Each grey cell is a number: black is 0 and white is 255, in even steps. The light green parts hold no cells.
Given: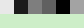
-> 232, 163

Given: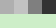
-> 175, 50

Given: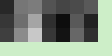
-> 40, 47

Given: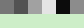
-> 118, 140

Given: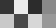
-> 52, 152

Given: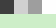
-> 62, 254

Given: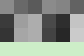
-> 139, 203
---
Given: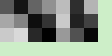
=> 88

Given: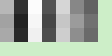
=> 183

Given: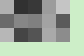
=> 176

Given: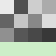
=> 234

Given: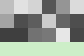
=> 191

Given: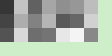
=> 54

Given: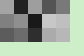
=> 164

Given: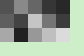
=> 82
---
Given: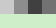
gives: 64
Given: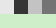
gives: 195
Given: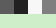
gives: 247
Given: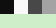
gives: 72
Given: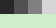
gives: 128
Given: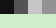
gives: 197
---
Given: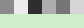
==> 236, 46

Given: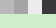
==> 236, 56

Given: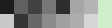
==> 214, 29

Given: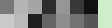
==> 201, 17

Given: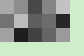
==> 194, 30

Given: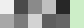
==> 239, 39

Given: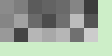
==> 204, 60

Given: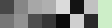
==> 219, 11
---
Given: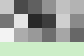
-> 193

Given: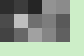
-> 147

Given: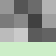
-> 107

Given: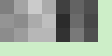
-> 99

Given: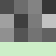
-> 131

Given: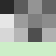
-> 148

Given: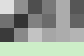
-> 172

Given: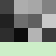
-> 167

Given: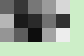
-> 155

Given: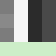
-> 43
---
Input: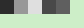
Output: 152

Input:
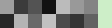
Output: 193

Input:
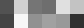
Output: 145

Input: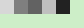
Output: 127

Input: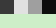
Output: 57

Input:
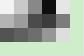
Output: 96
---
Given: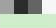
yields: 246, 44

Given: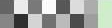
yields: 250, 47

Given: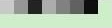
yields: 201, 15

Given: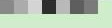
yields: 212, 46

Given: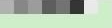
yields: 233, 53

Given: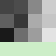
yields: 227, 25
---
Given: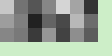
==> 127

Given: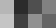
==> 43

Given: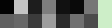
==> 196

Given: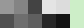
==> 132

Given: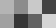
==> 140

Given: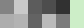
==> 201

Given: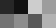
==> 17

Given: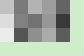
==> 129

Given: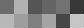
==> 178
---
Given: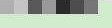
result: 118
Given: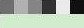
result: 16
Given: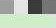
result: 116
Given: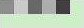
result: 63
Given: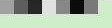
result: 121
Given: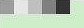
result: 51
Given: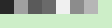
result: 182
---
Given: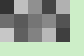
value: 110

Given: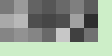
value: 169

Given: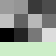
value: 192

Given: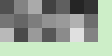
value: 117

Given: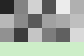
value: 184

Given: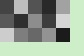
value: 89

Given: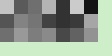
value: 84
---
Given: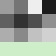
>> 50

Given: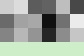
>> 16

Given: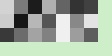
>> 240

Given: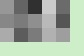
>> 143

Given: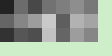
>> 94

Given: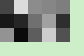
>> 112
